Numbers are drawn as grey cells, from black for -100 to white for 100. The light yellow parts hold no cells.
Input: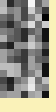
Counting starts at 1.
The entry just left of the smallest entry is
48
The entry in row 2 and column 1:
48
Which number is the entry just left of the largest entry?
-33
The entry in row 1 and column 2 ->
-66
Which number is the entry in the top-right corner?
26
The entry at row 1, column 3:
-22
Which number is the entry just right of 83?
13
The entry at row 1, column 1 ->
38
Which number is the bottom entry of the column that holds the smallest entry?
-86
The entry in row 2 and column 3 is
13
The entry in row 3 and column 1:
-11
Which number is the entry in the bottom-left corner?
13
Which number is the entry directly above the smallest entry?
-55
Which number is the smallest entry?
-98
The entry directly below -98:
60
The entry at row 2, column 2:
1
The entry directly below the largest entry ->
60

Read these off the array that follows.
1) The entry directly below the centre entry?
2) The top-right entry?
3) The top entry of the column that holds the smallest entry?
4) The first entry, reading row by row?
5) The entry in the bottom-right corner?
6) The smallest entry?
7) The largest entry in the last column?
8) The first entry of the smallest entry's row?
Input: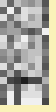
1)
38
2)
-33
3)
26
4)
63
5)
-44
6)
-77
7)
88
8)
63

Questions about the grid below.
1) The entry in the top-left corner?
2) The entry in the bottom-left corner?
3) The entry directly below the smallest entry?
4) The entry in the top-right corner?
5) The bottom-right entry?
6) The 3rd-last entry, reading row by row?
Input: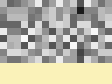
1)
46
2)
25
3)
3
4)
25
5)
14
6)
35

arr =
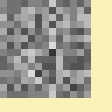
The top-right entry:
13
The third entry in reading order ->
-11
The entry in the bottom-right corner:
23
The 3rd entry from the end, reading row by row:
13
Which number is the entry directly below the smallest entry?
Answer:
-22
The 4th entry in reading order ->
-22
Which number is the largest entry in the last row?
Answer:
58
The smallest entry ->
-59
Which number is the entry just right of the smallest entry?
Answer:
33
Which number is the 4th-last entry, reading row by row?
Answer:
-22
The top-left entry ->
13
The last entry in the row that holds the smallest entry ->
-22
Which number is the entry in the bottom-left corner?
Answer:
13
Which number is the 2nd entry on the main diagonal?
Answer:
-11
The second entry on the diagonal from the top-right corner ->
33
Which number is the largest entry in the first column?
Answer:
46
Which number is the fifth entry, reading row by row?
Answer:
2
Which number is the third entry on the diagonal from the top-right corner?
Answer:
2
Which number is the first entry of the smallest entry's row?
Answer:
2
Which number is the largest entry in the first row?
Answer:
58
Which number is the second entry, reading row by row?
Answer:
-11
